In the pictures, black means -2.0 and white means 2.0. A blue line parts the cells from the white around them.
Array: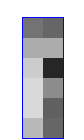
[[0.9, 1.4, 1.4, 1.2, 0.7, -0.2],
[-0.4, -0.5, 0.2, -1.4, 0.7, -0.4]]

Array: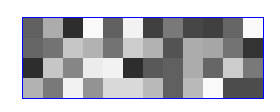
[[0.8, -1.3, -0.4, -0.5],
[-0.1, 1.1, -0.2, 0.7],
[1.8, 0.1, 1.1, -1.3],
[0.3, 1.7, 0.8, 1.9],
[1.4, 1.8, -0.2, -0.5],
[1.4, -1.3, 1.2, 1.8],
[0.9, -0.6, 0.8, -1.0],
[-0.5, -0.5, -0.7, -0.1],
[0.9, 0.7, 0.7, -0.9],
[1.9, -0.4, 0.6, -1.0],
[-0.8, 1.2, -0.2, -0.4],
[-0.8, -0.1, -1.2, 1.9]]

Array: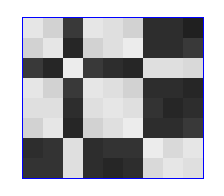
[[-1.2, -1.3, 1.3, 1.5, 1.6, -1.1, 1.3, 1.6],
[-1.2, -1.2, 1.6, 1.5, 1.3, -1.4, 1.6, 1.3],
[1.5, 1.5, -1.4, -1.3, -1.1, 1.7, -1.4, -1.1],
[-1.3, -1.3, 1.3, 1.5, 1.6, -1.1, 1.3, 1.6],
[-1.4, -1.2, 1.5, 1.6, 1.5, -1.3, 1.5, 1.5],
[-1.3, -1.2, 1.7, 1.5, 1.3, -1.4, 1.7, 1.3],
[1.4, 1.7, -1.3, -1.2, -1.3, 1.5, -1.3, -1.3],
[1.6, 1.4, -1.3, -1.4, -1.3, 1.5, -1.3, -1.3],
[1.5, 1.6, -1.1, -1.3, -1.4, 1.4, -1.1, -1.5]]

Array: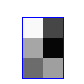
[[-0.3, 0.6, 1.9],
[0.5, -1.9, -0.9]]

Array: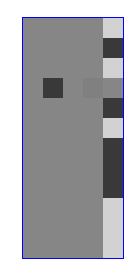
[[0.1, 0.1, 0.1, 0.1, 0.1, 0.1, 0.1, 0.1, 0.1, 0.1, 0.1, 0.1],
[0.1, 0.1, 0.1, 0.1, 0.1, 0.1, 0.1, 0.1, -1.1, 0.1, 0.1, 0.1],
[0.1, 0.1, 0.1, 0.1, 0.1, 0.1, 0.1, 0.1, 0.1, 0.1, 0.1, 0.1],
[0.1, 0.1, 0.1, 0.1, 0.1, 0.1, 0.1, 0.1, 0.0, 0.1, 0.1, 0.1],
[1.3, 1.3, 1.3, -1.1, -1.1, -1.1, 1.3, -1.1, 0.1, 1.3, -1.1, 1.3]]

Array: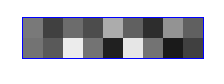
[[-0.2, -0.1],
[-0.6, -1.0],
[1.7, -0.3],
[-0.2, -0.8],
[-1.5, 0.7],
[1.6, -0.5],
[-0.2, -1.3],
[-1.6, 0.3],
[-1.0, -0.5]]

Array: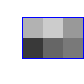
[[-1.1, 0.8],
[-0.4, 1.2],
[-0.1, 0.4]]

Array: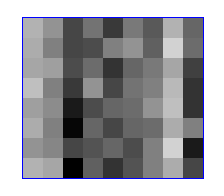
[[0.8, 0.3, 0.7, 0.5, 1.0, 0.6, 0.7, 0.8],
[0.6, 0.1, 0.0, 0.2, 0.0, 0.5, 0.0, 0.3],
[-2.0, -0.9, -1.9, -1.6, -1.1, -0.8, -0.9, -0.9],
[-0.5, -0.7, -0.4, -0.8, 0.3, -0.3, -0.8, -0.2],
[-1.2, -0.4, -0.9, -0.4, -0.9, -1.2, 0.0, -1.1],
[-0.7, -0.8, -0.4, -0.3, -0.2, -0.4, 0.3, -0.1],
[0.0, 0.0, -0.3, 0.3, 0.0, -0.1, -0.5, -0.6],
[0.7, 1.3, 0.7, 1.0, 0.9, 0.6, 1.3, 0.8],
[-0.9, -1.6, 0.0, -1.2, -1.2, -1.0, -0.3, -0.4]]

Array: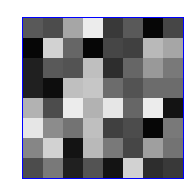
[[-0.8, 0.1, 1.6, 0.8, -1.5, -1.5, -1.9, -0.6],
[-0.1, 1.3, 0.2, -0.8, -1.8, -0.6, 1.3, -0.8],
[-1.5, -1.7, -0.2, 1.7, 1.0, -0.7, -0.4, 0.6],
[-0.7, 0.9, 1.0, 0.8, 1.1, 1.0, -1.9, 1.7],
[-1.7, -0.1, -1.0, 1.6, -0.3, -1.3, -0.9, -1.1],
[1.3, -0.9, -0.8, -0.4, -0.7, -0.4, -1.0, -0.6],
[-1.3, 0.5, -1.9, 1.7, -0.3, 0.4, 0.9, -1.9],
[-1.1, -0.2, -0.1, -1.7, -0.3, -0.1, 0.6, -0.9]]
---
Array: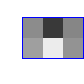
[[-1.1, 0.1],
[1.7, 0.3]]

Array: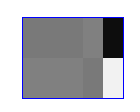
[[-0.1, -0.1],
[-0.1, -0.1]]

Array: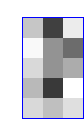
[[-1.0, 1.7],
[0.3, -0.3]]

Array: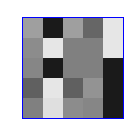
[[-1.6, 0.5],
[1.6, 0.0]]

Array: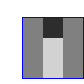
[[-1.3, 0.0],
[1.3, 0.0]]

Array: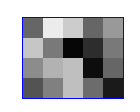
[[1.7, 1.2],
[-0.1, -1.9]]

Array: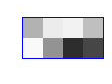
[[1.7, 1.8],
[0.3, -1.3]]

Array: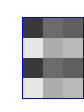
[[-0.3, -0.5],
[0.7, 0.9]]

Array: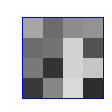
[[-0.3, 0.2],
[-0.2, 1.3]]
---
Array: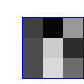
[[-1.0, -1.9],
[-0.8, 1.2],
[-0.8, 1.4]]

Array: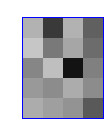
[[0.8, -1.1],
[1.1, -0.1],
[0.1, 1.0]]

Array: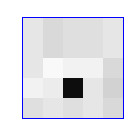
[[1.6, 1.4],
[1.6, 1.4],
[1.6, 1.9]]

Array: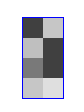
[[-1.0, 1.1],
[1.0, -1.0],
[-0.1, -1.0]]

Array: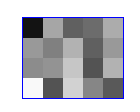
[[-1.7, 0.6],
[0.4, 0.0],
[0.2, 0.3]]

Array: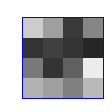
[[1.2, 0.5],
[-1.2, -1.0],
[-0.1, -1.2]]

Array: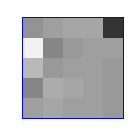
[[0.3, 0.5],
[1.8, 0.1],
[0.9, 0.4]]

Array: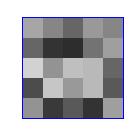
[[0.6, 0.1],
[-0.4, -1.2],
[1.3, 0.3]]

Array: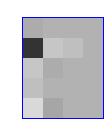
[[0.7, 0.8],
[-1.2, 1.1],
[1.1, 0.7]]
